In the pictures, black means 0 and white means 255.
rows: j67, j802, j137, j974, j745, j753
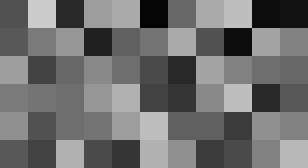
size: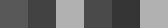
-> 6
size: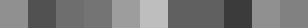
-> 11
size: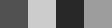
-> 4

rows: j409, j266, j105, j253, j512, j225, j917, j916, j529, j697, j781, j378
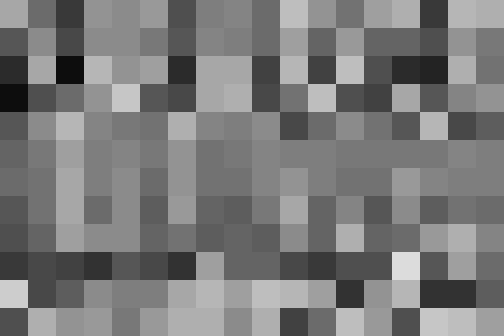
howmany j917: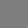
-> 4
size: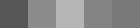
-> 5
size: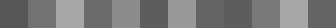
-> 12
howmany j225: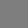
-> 4
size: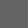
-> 1
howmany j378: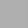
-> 4
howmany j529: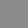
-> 3

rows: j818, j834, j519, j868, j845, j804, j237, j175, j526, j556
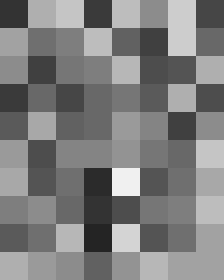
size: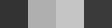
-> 4
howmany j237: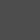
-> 0
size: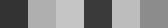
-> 6
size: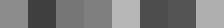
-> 8
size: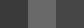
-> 3
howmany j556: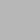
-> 1

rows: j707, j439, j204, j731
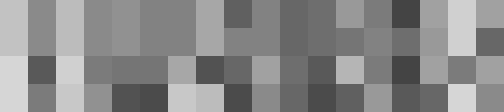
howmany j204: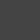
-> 1
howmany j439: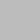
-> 1
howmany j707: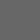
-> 1

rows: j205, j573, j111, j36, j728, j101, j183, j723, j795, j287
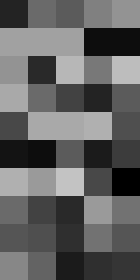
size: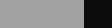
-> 4
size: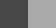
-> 2
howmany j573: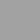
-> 3
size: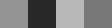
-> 4
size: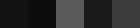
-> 5
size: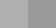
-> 2

